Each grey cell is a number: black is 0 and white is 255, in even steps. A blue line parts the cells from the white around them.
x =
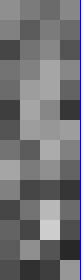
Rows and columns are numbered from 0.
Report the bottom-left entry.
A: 78
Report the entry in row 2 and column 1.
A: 115
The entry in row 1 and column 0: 129
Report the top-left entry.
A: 143
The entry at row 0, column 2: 107
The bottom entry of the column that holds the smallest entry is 151
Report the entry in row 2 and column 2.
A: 135
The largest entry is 205
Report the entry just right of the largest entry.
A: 78
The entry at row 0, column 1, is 123
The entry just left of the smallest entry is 84

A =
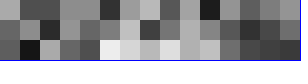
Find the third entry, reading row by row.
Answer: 79
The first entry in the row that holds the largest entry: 94
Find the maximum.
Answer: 237
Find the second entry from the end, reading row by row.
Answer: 64
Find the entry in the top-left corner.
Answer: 170
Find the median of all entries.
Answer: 117
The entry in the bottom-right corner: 58
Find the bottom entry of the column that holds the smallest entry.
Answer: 21
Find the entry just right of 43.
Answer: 148
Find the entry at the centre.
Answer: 64
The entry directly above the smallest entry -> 141
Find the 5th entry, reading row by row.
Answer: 141
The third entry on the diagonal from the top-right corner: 72

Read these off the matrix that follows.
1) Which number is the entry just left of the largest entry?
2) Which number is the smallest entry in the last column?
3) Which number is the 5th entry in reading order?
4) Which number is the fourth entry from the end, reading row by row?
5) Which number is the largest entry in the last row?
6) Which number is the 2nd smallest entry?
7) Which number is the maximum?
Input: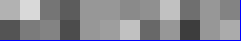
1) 178
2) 131
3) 151
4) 151
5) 193
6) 76
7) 217

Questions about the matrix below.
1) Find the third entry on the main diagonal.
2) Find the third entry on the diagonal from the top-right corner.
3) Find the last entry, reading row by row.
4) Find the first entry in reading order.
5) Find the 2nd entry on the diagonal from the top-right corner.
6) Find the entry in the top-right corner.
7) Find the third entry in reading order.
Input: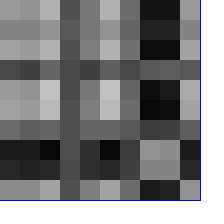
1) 177
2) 13
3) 146
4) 154
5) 33
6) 154
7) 177

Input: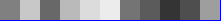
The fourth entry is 186
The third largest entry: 200
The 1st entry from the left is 128

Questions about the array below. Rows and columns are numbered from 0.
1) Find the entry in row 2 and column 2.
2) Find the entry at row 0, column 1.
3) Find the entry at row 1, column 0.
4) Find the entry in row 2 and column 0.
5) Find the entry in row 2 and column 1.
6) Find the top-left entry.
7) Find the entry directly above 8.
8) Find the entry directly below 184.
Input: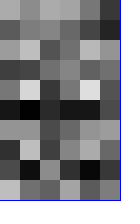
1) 83
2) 140
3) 91
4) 156
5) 190
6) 171
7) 171
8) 97

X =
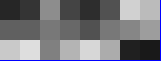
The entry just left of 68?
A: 141
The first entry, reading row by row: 38
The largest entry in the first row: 209
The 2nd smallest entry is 32
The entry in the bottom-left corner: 201
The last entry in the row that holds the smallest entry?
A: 25
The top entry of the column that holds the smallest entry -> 187

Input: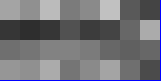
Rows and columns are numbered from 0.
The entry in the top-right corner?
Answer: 68
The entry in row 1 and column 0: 54
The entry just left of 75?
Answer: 111
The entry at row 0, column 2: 187
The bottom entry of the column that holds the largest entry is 164
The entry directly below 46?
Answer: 117
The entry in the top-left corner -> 164
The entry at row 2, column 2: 130
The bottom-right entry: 75
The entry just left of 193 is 138
